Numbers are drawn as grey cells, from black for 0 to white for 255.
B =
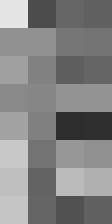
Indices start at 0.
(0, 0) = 229
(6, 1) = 99
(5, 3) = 144
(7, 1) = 101
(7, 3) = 97
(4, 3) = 47
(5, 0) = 200
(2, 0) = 160
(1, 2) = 118
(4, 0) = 163

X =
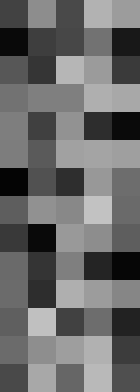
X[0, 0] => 66
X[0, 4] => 156
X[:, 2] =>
[73, 71, 182, 127, 146, 161, 46, 136, 153, 127, 175, 65, 158, 102]
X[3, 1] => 127
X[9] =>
[106, 52, 127, 36, 6]
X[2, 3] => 155
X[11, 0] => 95
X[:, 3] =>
[178, 114, 155, 175, 45, 164, 152, 194, 141, 36, 156, 109, 177, 185]
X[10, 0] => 107
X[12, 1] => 142
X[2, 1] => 53
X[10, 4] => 134
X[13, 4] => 79
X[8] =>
[57, 9, 153, 141, 94]
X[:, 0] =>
[66, 9, 87, 114, 126, 125, 4, 94, 57, 106, 107, 95, 107, 73]

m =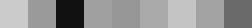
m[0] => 203
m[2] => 17
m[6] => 196
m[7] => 162

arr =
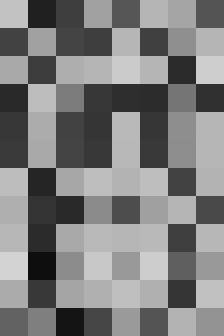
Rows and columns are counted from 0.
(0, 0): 194
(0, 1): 32
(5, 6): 141
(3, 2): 123
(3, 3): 55
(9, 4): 153
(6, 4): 179
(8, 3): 185
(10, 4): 191
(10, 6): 53
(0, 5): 181
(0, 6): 165
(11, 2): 20
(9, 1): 14
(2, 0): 169
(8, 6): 63
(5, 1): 169
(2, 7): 206
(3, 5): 44
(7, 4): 77
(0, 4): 86
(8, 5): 185
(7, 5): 160
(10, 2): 165
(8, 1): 43
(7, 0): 175
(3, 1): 189
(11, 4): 154

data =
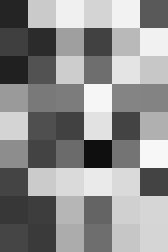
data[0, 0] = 36
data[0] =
[36, 202, 240, 212, 242, 89]
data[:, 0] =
[36, 63, 32, 154, 212, 141, 68, 55, 69]
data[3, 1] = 121
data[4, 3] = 226
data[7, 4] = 208
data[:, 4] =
[242, 185, 228, 132, 67, 116, 218, 208, 198]
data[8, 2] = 172
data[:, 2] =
[240, 159, 205, 124, 65, 107, 218, 182, 172]
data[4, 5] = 176
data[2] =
[32, 82, 205, 110, 228, 199]
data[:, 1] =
[202, 43, 82, 121, 79, 67, 203, 61, 58]
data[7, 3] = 100
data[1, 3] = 65

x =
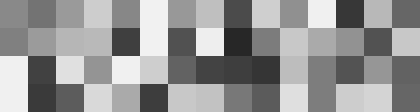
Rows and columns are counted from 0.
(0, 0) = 137
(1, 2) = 182
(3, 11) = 125
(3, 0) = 240
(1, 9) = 124
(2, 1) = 65
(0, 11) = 240
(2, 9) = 53
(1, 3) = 185
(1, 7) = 238
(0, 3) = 205
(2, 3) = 148
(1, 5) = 241
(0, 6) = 152
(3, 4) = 170
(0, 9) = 207
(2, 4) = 240
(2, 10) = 189
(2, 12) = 83

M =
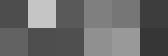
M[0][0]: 77
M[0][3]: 127
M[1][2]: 79
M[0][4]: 118

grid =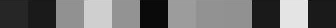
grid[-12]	38
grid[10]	228
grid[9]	26
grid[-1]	26

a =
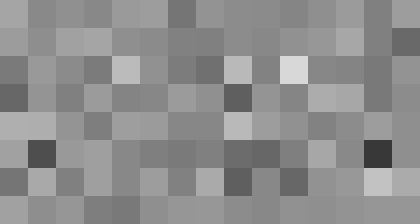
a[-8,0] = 165
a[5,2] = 153
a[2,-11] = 187
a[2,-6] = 130
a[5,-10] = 127
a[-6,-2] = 121
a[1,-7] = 140
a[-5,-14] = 148
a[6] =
[117, 169, 128, 159, 136, 157, 129, 170, 95, 136, 103, 146, 152, 194, 171]
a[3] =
[103, 148, 128, 155, 132, 135, 155, 144, 95, 148, 133, 172, 167, 121, 140]
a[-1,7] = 151
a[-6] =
[122, 153, 139, 123, 187, 145, 124, 112, 185, 130, 216, 135, 132, 121, 147]
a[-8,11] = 143
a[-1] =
[161, 142, 150, 126, 121, 143, 150, 151, 140, 136, 145, 143, 147, 150, 150]
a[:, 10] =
[133, 145, 216, 133, 145, 127, 103, 145]
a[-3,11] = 167
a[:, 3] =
[136, 165, 123, 155, 126, 159, 159, 126]
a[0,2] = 144
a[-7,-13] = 161
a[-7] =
[156, 142, 161, 165, 143, 139, 129, 128, 140, 136, 145, 151, 167, 128, 105]
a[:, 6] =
[117, 129, 124, 155, 135, 122, 129, 150]
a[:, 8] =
[140, 140, 185, 95, 185, 108, 95, 140]

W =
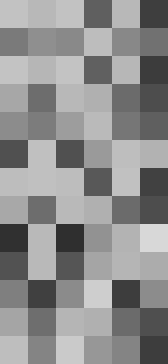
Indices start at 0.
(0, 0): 194
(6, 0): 189
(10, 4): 61
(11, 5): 79
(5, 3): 154
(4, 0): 140
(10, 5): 140
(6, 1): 192
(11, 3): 176
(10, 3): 206
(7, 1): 109
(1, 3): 189
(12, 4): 132
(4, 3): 186
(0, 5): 62
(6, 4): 193
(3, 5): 77
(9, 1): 185
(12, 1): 132
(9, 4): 181
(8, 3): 146
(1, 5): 113
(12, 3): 151
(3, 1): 109
